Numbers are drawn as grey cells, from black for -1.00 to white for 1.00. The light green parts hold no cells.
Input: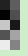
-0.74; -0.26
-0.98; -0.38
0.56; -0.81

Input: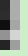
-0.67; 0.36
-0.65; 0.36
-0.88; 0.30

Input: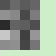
-0.36; -0.18
0.14; 0.07
-0.67; -0.22

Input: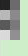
-0.72; -0.16
0.44; 0.08
-0.30; -0.05

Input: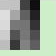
0.54; 0.52
0.74; 0.30
0.71; -0.06

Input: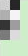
0.62; -0.70
0.37; 0.91
-0.59; 0.23

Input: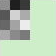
0.11; -0.76
-0.32; 0.65
-0.19; 0.28
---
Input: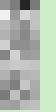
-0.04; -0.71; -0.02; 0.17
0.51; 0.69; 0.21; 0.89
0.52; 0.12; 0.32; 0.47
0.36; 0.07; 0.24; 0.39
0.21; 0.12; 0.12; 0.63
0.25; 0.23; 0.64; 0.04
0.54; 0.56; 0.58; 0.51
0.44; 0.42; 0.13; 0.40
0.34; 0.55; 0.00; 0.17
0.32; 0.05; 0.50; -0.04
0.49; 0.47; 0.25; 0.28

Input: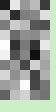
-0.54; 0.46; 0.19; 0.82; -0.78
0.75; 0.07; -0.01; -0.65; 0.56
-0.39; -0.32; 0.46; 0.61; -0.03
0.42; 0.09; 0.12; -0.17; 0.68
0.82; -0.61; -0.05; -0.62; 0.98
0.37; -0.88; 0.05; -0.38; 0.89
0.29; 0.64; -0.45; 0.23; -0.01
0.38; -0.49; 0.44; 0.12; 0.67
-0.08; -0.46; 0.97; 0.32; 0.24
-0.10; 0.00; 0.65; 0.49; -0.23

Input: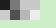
0.57; 0.58; -0.05; -0.77
0.86; 0.43; -0.37; 0.60

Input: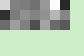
-0.69; 0.98; 0.19; -0.11; -0.02; 0.01; 0.67
0.05; 0.43; 0.14; 0.03; 0.13; -0.03; -0.62
-0.31; -0.17; 0.28; -0.38; 0.00; 0.24; -0.15

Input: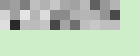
0.41; 0.19; -0.25; 0.46; 0.27; 0.32; 0.55; 0.40; 0.50; -0.01; 0.25; 0.17
-0.43; 0.16; 0.40; 0.42; 0.39; 0.09; 0.09; 0.72; 0.42; 0.79; 0.25; 0.65
0.49; 0.50; 0.56; 0.49; -0.13; 0.29; -0.44; 0.54; 0.47; 0.48; -0.68; 0.74

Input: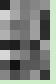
0.14; 0.04; -0.05; 0.22; -0.76
-0.53; 0.12; -0.02; 0.31; 0.64
-0.66; 0.24; -0.13; -0.16; 0.24
-0.65; 0.25; -0.09; 0.03; 0.38
0.28; -0.65; -0.32; -0.77; -0.71
-0.05; -0.36; -0.01; 0.13; 0.68
-0.17; -0.30; -0.32; -0.86; -0.40
-0.60; 0.16; -0.19; -0.41; 0.04
